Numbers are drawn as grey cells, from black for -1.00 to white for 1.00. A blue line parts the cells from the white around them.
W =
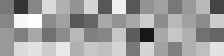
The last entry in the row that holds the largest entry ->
0.60
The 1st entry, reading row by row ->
-0.06
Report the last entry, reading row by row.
0.77
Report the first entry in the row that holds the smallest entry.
0.20
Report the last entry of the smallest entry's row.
-0.21
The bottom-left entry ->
0.20
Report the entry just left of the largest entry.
0.94
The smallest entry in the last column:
-0.47
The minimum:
-0.82
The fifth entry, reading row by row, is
0.38
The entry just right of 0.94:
0.99
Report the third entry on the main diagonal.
0.32
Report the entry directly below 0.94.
0.00
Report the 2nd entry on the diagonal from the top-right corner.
0.10
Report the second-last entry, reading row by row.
0.50
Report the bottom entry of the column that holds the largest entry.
0.77
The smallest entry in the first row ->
-0.59

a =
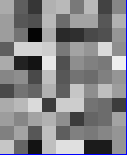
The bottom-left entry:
0.55
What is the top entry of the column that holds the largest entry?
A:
0.05
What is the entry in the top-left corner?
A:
0.34
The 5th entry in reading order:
0.45
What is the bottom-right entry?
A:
0.17
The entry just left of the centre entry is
0.50
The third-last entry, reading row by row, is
-0.79
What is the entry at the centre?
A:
-0.32
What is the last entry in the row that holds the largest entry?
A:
0.87
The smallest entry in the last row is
-0.85
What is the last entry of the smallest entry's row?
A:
0.17
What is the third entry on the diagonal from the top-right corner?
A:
-0.43
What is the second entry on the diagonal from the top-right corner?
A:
-0.32
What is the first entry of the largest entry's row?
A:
0.34
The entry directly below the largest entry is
0.17
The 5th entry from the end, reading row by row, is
0.76
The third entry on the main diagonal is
-0.97
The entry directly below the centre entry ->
-0.26
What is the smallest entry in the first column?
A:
-0.43
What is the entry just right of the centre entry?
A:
-0.10
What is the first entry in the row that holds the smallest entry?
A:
0.23
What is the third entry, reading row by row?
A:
-0.58
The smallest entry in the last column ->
-0.53
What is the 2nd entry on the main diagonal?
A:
-0.32
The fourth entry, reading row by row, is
0.39

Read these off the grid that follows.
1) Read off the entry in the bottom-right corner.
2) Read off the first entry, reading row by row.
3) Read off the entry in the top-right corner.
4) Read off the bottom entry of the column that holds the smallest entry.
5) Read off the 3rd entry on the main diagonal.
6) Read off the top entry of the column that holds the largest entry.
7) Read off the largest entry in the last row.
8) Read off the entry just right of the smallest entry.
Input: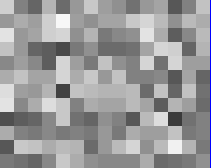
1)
0.13
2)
0.62
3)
0.52
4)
-0.11
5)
0.29
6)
-0.16
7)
0.57
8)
-0.11

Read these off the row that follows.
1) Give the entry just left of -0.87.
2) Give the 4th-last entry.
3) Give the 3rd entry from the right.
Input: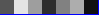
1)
0.36
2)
-0.65
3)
0.01

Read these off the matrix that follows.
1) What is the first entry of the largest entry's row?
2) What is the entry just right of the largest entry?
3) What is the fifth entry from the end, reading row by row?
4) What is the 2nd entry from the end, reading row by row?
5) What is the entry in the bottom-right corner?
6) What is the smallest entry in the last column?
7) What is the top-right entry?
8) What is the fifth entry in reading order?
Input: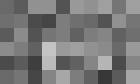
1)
0.09
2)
0.20
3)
-0.02
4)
-0.29
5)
0.31
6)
-0.13
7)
0.25
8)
-0.35
